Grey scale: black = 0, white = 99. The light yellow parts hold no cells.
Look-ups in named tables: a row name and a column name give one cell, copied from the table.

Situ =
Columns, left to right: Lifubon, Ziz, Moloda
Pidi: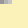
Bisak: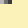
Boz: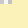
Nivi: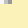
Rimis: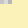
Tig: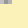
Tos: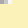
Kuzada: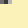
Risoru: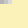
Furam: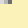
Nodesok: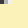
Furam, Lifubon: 85
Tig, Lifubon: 75
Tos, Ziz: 78
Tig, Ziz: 59
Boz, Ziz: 96
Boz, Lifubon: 78

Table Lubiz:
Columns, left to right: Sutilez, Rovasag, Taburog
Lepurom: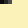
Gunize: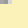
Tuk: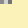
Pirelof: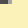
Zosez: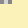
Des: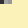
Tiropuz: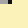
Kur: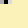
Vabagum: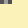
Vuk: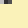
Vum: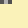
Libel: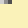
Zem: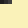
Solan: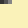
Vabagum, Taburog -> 31
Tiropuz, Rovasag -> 64
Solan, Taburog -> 52
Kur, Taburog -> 85
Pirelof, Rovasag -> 30
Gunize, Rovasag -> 60
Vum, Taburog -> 31
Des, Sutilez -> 19
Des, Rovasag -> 65
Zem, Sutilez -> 12
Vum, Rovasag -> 70
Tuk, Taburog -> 45
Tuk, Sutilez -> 54
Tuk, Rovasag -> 82

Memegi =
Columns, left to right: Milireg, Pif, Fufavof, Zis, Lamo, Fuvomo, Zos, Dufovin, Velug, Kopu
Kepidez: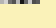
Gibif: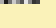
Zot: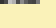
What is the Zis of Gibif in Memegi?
78
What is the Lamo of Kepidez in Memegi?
71
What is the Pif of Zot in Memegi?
30
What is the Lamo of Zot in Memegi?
30
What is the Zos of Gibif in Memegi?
89
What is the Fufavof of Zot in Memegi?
76
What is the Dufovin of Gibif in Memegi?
54
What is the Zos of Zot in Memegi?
37
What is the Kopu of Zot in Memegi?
47
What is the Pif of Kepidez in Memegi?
82
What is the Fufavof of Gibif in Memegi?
43
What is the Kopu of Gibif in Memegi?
26
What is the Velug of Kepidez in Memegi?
30
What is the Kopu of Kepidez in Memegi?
35
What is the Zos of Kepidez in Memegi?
40
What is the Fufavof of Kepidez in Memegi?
43
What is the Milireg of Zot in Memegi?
20

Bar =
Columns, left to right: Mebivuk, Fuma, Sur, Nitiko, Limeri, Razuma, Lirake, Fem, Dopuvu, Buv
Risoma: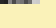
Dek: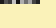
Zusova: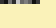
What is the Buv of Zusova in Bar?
22
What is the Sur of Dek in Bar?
23
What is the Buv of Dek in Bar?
14
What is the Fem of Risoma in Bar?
42
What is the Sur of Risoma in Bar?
52
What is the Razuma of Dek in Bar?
67
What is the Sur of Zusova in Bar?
45
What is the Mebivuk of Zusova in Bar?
19
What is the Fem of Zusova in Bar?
38
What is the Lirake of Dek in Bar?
43
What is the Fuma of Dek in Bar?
33
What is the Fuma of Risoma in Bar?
13
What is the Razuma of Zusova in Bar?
40
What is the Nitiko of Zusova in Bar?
17
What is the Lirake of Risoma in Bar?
30
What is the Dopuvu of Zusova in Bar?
6
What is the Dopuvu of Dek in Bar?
26

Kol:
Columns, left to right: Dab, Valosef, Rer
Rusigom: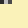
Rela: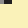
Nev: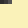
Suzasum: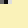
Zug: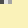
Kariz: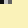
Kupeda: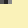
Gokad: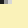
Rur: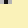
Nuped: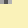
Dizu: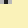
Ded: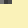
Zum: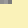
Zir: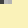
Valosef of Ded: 23
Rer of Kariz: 38
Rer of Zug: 64
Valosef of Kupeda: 15
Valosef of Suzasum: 5
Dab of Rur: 75
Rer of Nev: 33
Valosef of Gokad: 59
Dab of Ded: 47
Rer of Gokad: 84
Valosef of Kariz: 77
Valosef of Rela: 12
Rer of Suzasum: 86
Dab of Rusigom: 17

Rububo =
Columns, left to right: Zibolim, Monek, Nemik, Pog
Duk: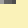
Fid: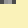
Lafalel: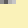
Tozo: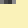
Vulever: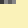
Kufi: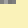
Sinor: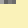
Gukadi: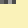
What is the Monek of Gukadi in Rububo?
28
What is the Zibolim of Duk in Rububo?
62
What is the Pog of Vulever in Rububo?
52
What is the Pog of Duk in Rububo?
30
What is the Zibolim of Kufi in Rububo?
50
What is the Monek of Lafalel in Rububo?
36
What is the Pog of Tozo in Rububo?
54
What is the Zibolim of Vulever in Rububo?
23
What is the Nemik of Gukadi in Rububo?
62
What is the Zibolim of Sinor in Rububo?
64
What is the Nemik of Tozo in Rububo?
21
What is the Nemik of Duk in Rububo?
37
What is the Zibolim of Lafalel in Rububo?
56
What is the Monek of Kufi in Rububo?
63
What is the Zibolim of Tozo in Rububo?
48
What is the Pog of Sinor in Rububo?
42
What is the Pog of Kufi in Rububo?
49
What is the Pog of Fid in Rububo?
29
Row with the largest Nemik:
Lafalel

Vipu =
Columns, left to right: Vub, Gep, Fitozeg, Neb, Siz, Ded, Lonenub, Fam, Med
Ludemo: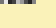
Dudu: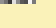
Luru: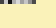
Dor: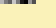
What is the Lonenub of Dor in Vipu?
2
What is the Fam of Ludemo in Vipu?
14
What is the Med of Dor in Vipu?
31
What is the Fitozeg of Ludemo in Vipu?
16
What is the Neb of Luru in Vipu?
68
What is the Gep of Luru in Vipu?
79
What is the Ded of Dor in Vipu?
11
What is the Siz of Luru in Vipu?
84
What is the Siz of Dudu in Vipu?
54
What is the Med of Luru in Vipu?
29
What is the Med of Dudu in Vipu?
47
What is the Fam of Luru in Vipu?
56
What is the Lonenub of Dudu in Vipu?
31
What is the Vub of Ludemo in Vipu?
45
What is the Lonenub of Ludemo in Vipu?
30
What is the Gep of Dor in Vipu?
48
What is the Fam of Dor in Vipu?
59
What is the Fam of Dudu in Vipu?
95
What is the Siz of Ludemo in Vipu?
74

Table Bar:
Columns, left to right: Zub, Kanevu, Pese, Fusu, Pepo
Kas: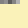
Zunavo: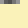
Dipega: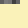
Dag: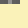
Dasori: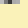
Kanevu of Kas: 56
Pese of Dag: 57
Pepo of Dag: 36
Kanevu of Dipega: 48
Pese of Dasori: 23
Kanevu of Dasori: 47
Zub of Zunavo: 59
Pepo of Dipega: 39
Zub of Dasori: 74
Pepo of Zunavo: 58
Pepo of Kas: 69
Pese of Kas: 36
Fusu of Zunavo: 45
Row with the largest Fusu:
Dasori

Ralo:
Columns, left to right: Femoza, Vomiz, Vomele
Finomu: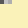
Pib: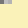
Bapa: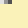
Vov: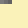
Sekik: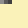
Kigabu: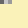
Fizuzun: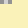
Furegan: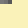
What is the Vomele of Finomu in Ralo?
68
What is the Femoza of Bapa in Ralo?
88
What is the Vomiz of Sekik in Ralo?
35
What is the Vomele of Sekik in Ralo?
25
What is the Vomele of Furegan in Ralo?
34
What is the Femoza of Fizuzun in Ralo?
57
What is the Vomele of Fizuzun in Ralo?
57
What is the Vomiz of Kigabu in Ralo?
78
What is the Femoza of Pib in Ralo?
46
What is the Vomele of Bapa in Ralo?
32
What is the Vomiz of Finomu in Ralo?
77
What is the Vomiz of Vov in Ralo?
43
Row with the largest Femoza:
Bapa

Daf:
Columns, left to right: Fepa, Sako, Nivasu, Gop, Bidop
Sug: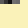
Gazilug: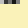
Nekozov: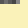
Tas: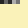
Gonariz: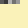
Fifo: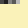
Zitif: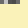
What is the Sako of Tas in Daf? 40
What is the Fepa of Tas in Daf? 14
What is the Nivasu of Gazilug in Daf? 44
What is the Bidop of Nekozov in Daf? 52
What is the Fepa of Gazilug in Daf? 74
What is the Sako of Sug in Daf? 20
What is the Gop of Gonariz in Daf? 44
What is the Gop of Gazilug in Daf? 8
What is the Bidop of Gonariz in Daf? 59
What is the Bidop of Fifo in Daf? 72
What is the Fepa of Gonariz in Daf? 35
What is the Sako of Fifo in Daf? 13
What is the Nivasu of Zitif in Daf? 32

